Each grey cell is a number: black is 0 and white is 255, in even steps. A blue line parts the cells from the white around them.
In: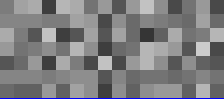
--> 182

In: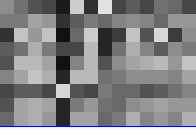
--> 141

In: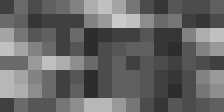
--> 192

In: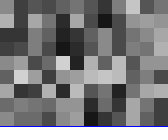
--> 167

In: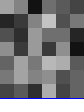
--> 37
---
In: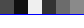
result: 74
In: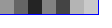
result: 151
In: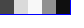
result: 70
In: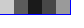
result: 205
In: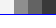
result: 243
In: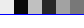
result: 237
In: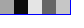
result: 165
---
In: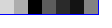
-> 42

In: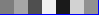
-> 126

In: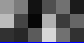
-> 27

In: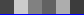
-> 98

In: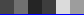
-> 70

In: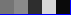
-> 117
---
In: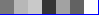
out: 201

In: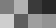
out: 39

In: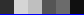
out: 213

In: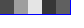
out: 75

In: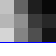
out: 39

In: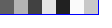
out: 65

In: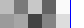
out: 155

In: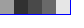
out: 158
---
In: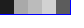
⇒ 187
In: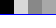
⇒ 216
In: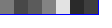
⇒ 227
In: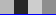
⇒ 39
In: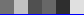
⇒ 103
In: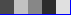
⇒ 135
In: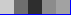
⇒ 46
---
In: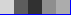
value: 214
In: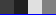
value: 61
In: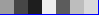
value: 157
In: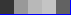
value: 53
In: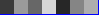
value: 58
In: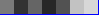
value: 122
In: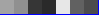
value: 163
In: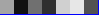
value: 164
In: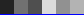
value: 35
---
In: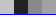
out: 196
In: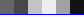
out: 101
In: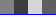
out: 129
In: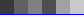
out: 57
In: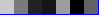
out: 202
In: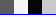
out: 91
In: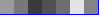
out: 155
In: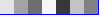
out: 228
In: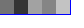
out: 115
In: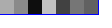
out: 172
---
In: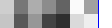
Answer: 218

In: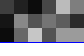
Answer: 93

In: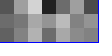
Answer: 130

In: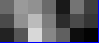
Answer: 74

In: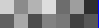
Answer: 65

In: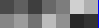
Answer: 40

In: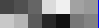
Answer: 119
